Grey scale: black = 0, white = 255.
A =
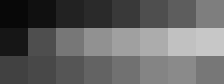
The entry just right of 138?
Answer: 119
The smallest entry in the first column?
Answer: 8
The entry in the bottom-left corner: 65
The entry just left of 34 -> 16
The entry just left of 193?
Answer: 172
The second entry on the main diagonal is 78
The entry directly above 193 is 93
